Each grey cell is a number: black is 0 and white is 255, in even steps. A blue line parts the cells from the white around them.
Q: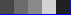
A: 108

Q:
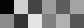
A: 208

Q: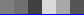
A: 112

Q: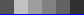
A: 193

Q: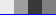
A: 158

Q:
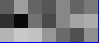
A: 157

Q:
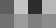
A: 196
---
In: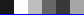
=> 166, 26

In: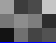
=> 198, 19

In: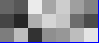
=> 131, 125

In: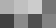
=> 117, 66

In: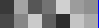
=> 143, 72

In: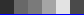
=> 74, 46

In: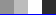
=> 45, 146

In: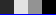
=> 1, 41

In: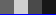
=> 23, 100
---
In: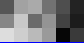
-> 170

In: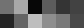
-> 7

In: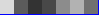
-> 51

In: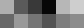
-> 57

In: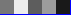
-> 93

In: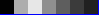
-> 231

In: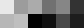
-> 171

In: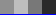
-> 120

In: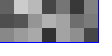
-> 185

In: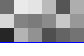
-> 228
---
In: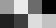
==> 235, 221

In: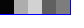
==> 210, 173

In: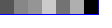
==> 203, 175

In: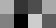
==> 205, 177

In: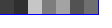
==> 198, 163

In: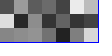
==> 235, 222

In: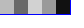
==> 210, 187

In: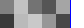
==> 201, 194
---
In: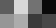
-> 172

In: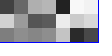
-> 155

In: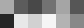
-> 232

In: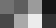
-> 169

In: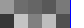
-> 196

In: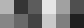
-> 105
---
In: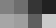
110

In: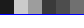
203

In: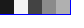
244

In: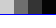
111

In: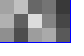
192

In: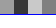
55
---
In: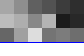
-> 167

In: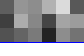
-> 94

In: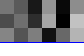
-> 118

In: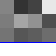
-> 132

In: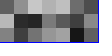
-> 96

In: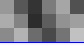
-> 152

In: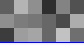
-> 95

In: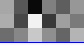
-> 167

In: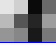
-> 229

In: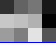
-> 48
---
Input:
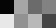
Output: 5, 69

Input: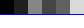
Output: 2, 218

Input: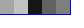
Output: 166, 126

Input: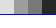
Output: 223, 40

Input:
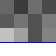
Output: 102, 131

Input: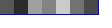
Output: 87, 73
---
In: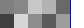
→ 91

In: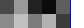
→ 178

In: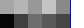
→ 89

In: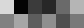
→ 78

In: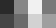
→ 210

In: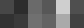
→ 170

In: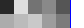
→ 157
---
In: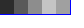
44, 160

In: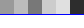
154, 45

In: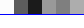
252, 173

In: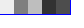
238, 77

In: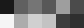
25, 47

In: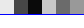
234, 153

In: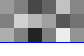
154, 148

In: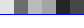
227, 71

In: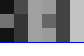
19, 195
